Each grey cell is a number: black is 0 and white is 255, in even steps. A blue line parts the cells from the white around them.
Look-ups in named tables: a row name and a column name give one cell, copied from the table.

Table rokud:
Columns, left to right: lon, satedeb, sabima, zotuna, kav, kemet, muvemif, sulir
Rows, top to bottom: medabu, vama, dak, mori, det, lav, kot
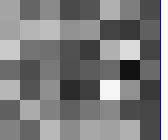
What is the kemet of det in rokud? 245
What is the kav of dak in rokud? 59
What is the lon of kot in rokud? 130
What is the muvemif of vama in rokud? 56
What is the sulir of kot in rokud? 72
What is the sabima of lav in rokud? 130
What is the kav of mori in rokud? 92
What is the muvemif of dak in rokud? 219
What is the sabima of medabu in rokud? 138
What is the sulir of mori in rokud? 106
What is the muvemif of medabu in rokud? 125

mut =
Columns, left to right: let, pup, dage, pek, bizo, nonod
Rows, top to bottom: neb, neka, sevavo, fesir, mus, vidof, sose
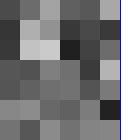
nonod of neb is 168
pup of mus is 97
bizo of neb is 88
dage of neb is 163
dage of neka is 146
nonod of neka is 58
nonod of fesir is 180
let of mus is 85
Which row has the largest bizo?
sose

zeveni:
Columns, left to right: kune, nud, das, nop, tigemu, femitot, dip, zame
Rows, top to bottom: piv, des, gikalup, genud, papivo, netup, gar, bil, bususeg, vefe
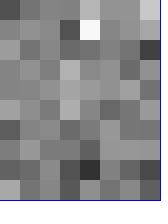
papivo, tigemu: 154
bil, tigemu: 97
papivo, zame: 114
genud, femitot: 144
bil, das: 123
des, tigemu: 248
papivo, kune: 132
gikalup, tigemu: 114
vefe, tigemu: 143
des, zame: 166
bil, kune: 125

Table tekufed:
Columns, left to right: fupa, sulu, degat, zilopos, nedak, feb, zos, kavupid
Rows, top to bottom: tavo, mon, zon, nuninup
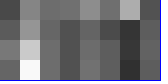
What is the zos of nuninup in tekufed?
48
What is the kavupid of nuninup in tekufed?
93
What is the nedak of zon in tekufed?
108
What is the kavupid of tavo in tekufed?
82
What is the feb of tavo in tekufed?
111
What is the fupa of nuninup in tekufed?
101
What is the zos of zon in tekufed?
55
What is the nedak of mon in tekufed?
100
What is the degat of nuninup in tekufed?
109
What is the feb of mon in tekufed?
75
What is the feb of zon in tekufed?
93
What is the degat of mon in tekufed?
102
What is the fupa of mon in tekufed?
91
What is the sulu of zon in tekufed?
202

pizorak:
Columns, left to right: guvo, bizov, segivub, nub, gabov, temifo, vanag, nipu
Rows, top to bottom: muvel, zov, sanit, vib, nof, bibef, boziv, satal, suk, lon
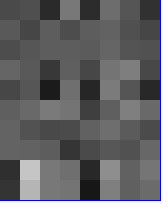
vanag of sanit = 84
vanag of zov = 80
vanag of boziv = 91
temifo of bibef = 95
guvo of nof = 71
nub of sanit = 93
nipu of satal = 103

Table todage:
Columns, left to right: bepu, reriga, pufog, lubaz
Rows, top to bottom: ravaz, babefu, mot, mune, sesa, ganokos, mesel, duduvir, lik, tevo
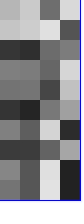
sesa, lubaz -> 193
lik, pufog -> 223
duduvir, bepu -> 59
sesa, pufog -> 70
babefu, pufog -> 224
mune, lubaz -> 214
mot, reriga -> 47
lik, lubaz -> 34
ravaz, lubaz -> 217

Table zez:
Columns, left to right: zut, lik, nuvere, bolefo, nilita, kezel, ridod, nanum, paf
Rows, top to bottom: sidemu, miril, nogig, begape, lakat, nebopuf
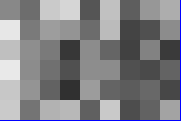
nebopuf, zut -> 202
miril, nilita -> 108
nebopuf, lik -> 116
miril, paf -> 140
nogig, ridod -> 65
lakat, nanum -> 104
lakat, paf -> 71
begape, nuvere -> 112
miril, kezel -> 187
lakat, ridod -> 92
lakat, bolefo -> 48
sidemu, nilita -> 85
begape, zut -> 233
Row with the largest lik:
lakat

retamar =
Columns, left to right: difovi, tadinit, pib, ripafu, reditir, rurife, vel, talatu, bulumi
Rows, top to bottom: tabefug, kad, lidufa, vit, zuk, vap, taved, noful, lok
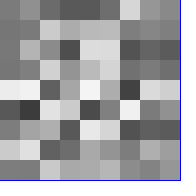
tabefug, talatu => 150
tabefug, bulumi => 137
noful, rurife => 148
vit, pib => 209
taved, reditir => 232
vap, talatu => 123
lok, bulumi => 150
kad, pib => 203
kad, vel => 126
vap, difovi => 88
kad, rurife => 187
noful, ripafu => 109
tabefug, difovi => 123

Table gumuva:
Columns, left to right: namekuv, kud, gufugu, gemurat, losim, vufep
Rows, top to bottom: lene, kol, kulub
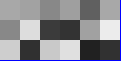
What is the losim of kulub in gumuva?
33
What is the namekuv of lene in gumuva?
168
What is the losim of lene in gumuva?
96
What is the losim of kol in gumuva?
161
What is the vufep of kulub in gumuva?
49
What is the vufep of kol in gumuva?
236
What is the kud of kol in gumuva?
221
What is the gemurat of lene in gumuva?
159
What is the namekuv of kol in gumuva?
136
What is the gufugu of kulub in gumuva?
201
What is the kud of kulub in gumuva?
48
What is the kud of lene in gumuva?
162
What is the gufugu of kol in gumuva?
59
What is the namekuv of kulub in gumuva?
206
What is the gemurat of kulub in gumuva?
224
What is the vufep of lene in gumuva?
168
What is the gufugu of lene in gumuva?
136

